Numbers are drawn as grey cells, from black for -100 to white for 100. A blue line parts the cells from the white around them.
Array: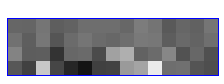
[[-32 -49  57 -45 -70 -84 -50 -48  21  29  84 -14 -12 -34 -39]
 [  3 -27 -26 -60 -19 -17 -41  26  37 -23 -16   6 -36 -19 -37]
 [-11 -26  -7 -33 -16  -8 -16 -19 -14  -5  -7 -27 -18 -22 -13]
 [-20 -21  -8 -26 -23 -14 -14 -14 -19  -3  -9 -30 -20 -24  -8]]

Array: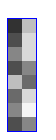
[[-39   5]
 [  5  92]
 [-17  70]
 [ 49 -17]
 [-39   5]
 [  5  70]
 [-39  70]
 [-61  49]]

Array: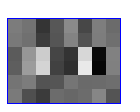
[[ -4 -38 -54 -15 -19 -15   5 -34]
 [ -9  -3 -35 -33  -8 -17 -16 -14]
 [-26  22  66 -49 -63  83 -95   0]
 [-29  18  60 -46 -60  69 -91   1]
 [ -5 -12 -53 -33   3 -36  -2 -13]
 [ -3 -10 -59 -32   8 -44  -1 -16]]

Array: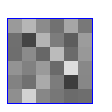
[[ 12  65   6  -7 -16 -14]
 [  2 -12  33  -3 -52   6]
 [ 15   1  21 -17  73   7]
 [-14   9 -19  47 -16  19]
 [-13 -47  41  -3 -27  22]
 [ 21  43   9 -11  30  -6]]

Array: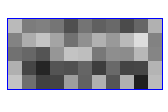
[[ 54 -13 -49 -47  24 -23  38 -33  39 -75  47]
 [ 38 -46 -71 -34 -37 -21 -52 -18 -47 -45  41]
 [-11 -19 -34  18  53  49  -6  11  10  44   4]
 [  3  36  54  29 -11  13  39  20  46  73   2]
 [ 46  -3   0  -8 -38  -9 -25 -18 -41 -20  39]]

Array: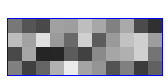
[[  0 -50 -21  39  84  29  17 -35   0 -53 -24]
 [-43  30 -71 -70 -28 -49   8  30  38  63  -9]
 [ 48  27  75  21 -18  63 -28  21  52  62  23]
 [ -6 -33 -43  26  24  49  31   1  33 -41 -62]]

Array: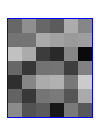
[[  9 -35 -29 -81  -4 -31]
 [-22 -56  -8  -4 -33  33]
 [-63   5  34  39  -6  59]
 [-19 -57 -10  -9 -51   1]
 [ 51  34 -53 -68   5 -92]
 [ -9  -9  33  26  21  24]
 [-19  12 -19 -29  35   5]]

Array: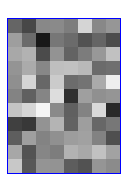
[[ 57 -31  16  15 -27 -36  17   9]
 [ 31 -35   5  -2  40  32  51  27]
 [-26  25   3  13  23  26   2 -38]
 [-50 -56  15  41 -23  24 -19  -7]
 [ 54  68  92   8 -25   3  70 -68]
 [  3 -25   4  73 -63  25  13  17]
 [ 12  67 -19  59 -15 -10  33  87]
 [ 16  34   6  50  51  45 -16 -13]
 [ 32  40 -41  15 -22  -3  19  51]
 [ 24 -16 -81  -7 -16 -36 -21 -40]
 [-21 -44   7   8  -2  67   7  18]]

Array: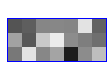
[[ -6  78   6  29 -77  10  49]
 [ 27 -31  58  85  10  -1 -13]
 [-34 -26   5   6   4  78 -23]]
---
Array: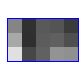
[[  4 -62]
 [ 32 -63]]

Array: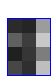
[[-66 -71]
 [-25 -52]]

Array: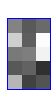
[[  3 -30]
 [ 62 -26]]

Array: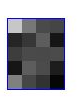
[[ 56  -7]
 [-71 -57]]

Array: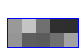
[[ 20  54]
 [ 17 -26]]

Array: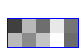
[[-50  44]
 [ 46   9]]

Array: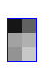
[[-83 -24]
 [ 27  38]]

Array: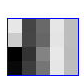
[[ 81 -46]
 [ 60 -45]]

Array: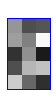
[[ 18 -39]
 [ 24   0]]
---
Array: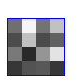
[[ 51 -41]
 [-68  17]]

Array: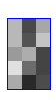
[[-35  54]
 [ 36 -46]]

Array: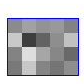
[[-51 -22]
 [ 74  30]]

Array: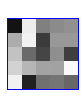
[[ 90 -54]
 [-17 -46]]

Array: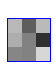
[[  1 -62]
 [  2  69]]

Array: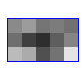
[[-50 -64]
 [ 34 -37]]

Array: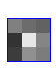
[[80  4]
 [13 -3]]

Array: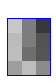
[[ -2 -36]
 [-14 -33]]

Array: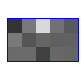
[[-33 -21]
 [-16 -49]]
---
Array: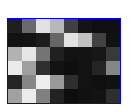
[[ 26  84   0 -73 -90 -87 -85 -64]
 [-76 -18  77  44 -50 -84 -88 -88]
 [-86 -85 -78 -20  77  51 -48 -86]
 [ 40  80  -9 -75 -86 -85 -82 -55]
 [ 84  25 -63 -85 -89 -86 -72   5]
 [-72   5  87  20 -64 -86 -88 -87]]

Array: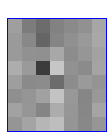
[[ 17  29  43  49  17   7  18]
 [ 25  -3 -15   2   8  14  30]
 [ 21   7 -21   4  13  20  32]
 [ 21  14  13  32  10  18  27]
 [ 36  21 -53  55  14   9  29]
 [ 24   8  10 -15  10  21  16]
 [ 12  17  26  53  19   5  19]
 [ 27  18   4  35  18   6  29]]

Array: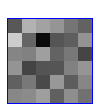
[[  6   9  24 -25  11 -11]
 [-31  40  27  17  -8 -23]
 [ 61 -21 -92 -33 -26  15]
 [  4   1  25 -22  -6 -46]
 [ 16 -47 -34 -33   1  17]
 [-25  -6 -42  19 -27   5]]

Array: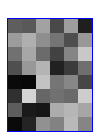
[[-92 -72  14   2  45   4]
 [-26 -30  27 -43  24 -76]
 [ 22  37  11  -9 -39  19]
 [-11  31 -16 -48   4  57]
 [-38  19  41 -74 -54 -13]
 [-92 -94  53  -8   6 -45]
 [-62  66 -20 -11 -18  61]
 [-27 -80 -83  35  43  30]]

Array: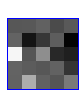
[[-23  36 -24 -33  -5]
 [-32 -31 -24 -41 -30]
 [-22 -84 -57 -27 -97]
 [ 93 -33  11 -69 -76]
 [-22 -28 -32 -23 -59]]

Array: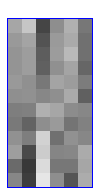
[[  6 -52  80  11 -33  35]
 [ 30  55 -46  11  38  -7]
 [ 20  29 -35  21  33 -12]
 [ 16  23 -27  22  45 -12]
 [ 16  23 -25  13  29 -20]
 [ 20  13  -6  29  22  -3]
 [ 12  14   6  12  33 -25]
 [ -1   0  38  30  10   6]
 [ -5 -22  11  21  -9   1]
 [ 14  -1  65 -12  14   6]
 [ 24 -43  60   4   6  34]
 [-17 -56  72  -7  -7  30]]
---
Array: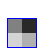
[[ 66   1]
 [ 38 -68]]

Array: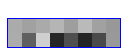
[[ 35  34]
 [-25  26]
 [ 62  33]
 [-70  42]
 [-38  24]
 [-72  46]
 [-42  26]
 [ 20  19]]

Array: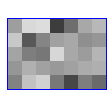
[[  2  18  29  57  24]
 [ 52  38  -1 -31  70]
 [ 64  26  -7   4  73]
 [ -6  20  69  26 -52]
 [-44  26  32  32 -14]
 [ -1  34  22  12  32]
 [-17  37  42  18  44]]

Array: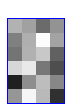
[[ 18 -75  69  -9   0  40]
 [ 93  11  83  39  37  26]
 [ 45  48  -7  57  98 -16]
 [-62   6 -39 -24  28  15]]

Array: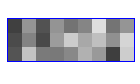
[[-34 -41 -50]
 [ 53   3  17]
 [ -4 -43 -36]
 [ -5  22  16]
 [  7  60 -10]
 [ 39  32   4]
 [ 20  50  74]
 [-51  13  -9]
 [ 61  67  17]]

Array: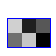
[[-13  63]
 [ 55 -76]
 [-99 -32]]
